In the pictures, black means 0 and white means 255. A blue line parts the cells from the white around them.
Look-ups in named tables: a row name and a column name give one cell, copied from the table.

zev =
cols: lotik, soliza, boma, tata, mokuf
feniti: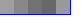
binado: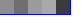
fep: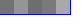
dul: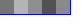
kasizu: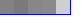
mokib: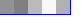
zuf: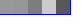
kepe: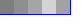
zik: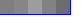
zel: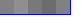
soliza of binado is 111
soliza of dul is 180
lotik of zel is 129
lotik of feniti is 159
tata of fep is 122
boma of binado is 155
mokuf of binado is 59

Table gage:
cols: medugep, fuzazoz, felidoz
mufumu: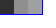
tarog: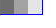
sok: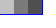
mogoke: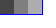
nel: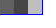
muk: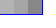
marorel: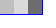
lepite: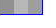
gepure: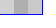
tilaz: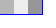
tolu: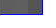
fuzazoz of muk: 165
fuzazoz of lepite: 183
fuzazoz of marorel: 218
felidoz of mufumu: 160
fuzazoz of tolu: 95
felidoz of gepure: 201
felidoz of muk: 135
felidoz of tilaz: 150
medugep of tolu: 93
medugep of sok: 194
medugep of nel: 96
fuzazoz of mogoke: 127
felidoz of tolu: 84
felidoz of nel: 191
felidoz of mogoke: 173
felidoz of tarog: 229
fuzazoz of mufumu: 143
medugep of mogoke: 69
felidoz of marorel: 109
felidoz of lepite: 158

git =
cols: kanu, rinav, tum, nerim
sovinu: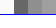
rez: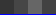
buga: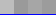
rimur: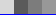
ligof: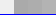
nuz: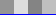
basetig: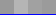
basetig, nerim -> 155
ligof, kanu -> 239
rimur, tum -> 124
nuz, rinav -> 222
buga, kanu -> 189
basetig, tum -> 161
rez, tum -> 102
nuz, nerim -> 191
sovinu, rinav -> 103
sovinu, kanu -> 250
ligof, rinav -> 170
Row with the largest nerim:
nuz

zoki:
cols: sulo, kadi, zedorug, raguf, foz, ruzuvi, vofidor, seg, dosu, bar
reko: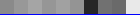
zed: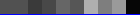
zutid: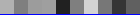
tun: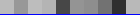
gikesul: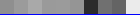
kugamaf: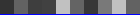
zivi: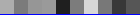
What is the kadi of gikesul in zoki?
155
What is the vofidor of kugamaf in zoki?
55
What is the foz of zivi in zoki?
31
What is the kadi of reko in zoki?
152
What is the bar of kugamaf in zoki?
98
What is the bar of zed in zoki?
6
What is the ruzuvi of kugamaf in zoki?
100
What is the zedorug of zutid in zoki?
156
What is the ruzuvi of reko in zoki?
148
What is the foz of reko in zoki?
161
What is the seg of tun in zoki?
114

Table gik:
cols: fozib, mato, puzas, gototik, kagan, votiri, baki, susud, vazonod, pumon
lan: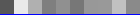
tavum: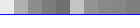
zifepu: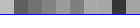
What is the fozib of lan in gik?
87
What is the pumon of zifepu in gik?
163
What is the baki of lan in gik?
152
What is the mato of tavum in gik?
175
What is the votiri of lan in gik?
119
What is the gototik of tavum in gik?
124
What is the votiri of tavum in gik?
195
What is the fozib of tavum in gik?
234
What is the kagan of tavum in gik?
112
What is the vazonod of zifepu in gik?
53
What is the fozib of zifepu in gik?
189
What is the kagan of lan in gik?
144
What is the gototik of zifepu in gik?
130
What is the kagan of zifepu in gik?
155
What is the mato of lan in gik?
233
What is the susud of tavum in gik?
137
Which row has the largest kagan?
zifepu

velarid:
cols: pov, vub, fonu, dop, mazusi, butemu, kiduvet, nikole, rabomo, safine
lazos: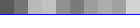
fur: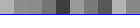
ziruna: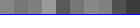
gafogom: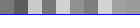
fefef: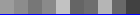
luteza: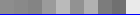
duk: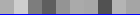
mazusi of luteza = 186
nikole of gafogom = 212
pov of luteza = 141
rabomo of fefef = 104
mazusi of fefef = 194
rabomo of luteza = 112
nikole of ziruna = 128
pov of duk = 174
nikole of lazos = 173
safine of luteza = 234
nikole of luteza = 124
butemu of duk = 170
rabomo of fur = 179
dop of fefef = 138
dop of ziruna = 154
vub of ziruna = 119
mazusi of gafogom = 209
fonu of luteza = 132
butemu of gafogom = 144
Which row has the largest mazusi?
gafogom

